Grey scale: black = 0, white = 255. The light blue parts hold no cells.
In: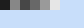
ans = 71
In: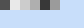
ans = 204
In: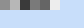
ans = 58
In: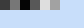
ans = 5
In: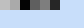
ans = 4
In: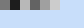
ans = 184
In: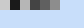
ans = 182
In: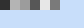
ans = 156
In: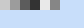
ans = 92
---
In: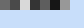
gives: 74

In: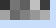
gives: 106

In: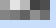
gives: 122

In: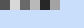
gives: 216

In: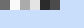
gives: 249

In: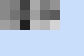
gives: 147

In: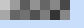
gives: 102

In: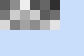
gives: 129

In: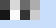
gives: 250
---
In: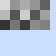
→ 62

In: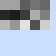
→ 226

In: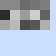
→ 76

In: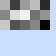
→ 104

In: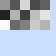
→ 128

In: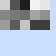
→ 195

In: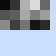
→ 116
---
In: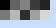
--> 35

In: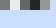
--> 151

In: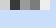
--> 238

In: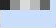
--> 101

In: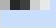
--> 232

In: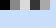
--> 169

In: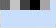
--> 165
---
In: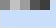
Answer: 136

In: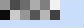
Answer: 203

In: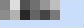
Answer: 178

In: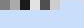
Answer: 171

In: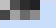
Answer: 34

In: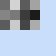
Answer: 27

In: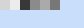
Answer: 236

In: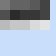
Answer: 186

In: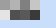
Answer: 198

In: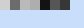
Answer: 186
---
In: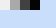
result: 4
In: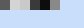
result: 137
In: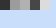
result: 220
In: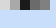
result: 128
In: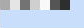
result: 46
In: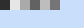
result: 117
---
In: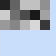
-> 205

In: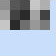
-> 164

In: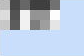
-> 220

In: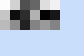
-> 198

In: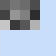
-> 66

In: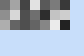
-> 143
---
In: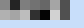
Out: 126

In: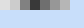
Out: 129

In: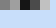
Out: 21

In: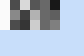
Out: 217

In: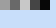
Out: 200

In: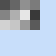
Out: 144
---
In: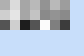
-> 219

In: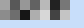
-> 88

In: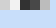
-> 242

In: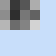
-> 56

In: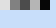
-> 129

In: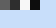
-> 46

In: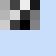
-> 65

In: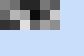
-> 111

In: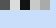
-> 220
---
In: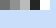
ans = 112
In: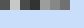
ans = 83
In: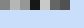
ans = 132
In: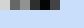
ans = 212
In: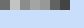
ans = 109
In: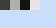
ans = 60
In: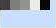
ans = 63
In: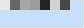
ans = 231
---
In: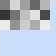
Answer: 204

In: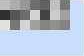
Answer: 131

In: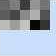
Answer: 194

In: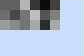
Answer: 168

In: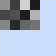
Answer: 41

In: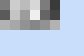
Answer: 134
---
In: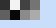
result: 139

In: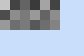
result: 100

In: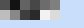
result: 242

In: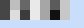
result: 17

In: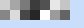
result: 155

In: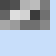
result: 58

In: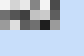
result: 203
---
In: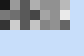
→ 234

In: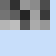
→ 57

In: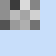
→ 209

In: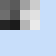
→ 225

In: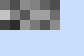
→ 110

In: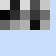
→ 110
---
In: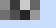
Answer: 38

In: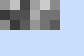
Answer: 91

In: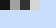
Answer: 50

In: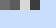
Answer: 216

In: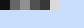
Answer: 145

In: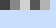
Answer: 209

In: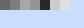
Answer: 167

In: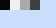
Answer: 170

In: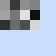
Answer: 78
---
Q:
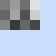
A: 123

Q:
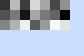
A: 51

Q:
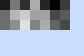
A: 27

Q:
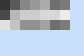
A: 53

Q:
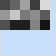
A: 71

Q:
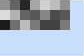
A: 144
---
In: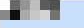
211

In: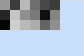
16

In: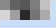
117

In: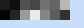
91

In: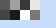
250

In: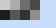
51

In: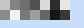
23

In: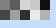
234

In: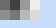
185

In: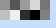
1
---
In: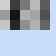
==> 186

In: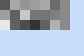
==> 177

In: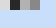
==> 136

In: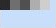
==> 111

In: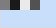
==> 82

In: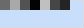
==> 106

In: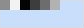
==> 141

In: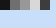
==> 111
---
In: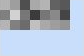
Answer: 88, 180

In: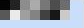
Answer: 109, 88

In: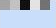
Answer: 114, 164

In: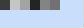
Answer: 113, 59

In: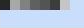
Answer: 197, 39

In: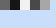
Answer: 167, 102

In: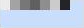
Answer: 36, 235

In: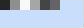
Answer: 100, 38

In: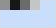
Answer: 197, 145
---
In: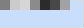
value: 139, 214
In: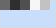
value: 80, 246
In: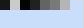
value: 33, 203
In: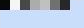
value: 172, 245
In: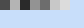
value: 147, 220
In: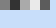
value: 170, 234
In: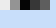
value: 5, 236
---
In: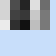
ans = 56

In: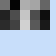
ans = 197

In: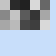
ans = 91

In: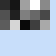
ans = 127

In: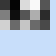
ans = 85

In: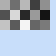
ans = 40

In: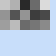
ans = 148

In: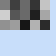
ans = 106
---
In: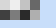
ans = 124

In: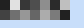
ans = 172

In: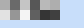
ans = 96

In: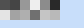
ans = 112

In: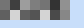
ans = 212

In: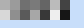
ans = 56

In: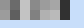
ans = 177

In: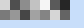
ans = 132

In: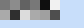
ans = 170
